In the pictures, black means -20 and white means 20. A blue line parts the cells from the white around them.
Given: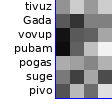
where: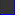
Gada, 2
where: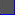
pivo, 1

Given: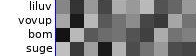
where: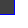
bom, 7
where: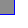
vovup, 6
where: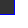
liluv, 2
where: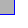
suge, 5
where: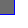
bom, 4

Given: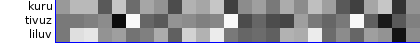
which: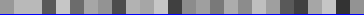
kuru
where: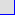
liluv, 2
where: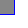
tivuz, 12
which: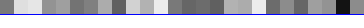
liluv
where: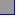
kuru, 1
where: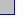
kuru, 19
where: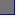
liluv, 6

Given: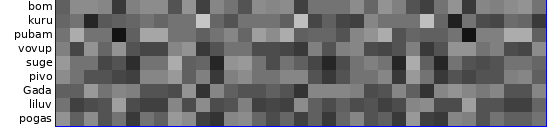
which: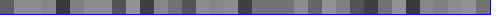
bom
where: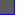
kuru, 4
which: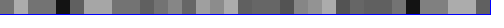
pubam
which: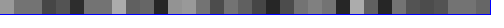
suge
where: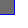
kuru, 33
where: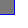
Gada, 31

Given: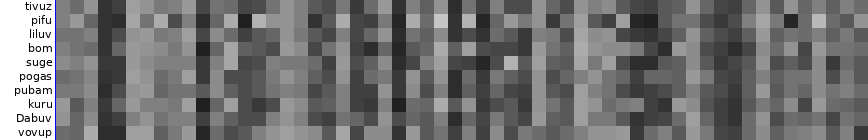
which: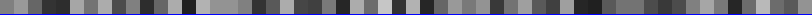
pifu
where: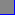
pogas, 3
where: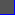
kuru, 47

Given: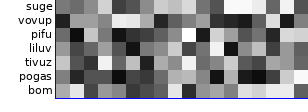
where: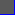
tivuz, 14
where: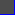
bom, 7
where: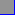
bom, 11

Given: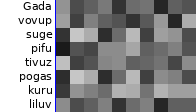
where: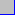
tivuz, 1
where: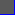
vovup, 7
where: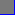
Gada, 4
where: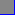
tivuz, 4
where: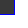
kuru, 1
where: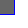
tivuz, 7
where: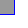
vovup, 8

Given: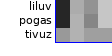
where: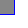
pogas, 3
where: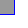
tivuz, 1
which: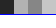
pogas
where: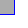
liluv, 2
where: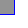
liluv, 3

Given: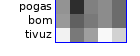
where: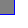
pogas, 3
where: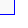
tivuz, 4
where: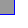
bom, 1

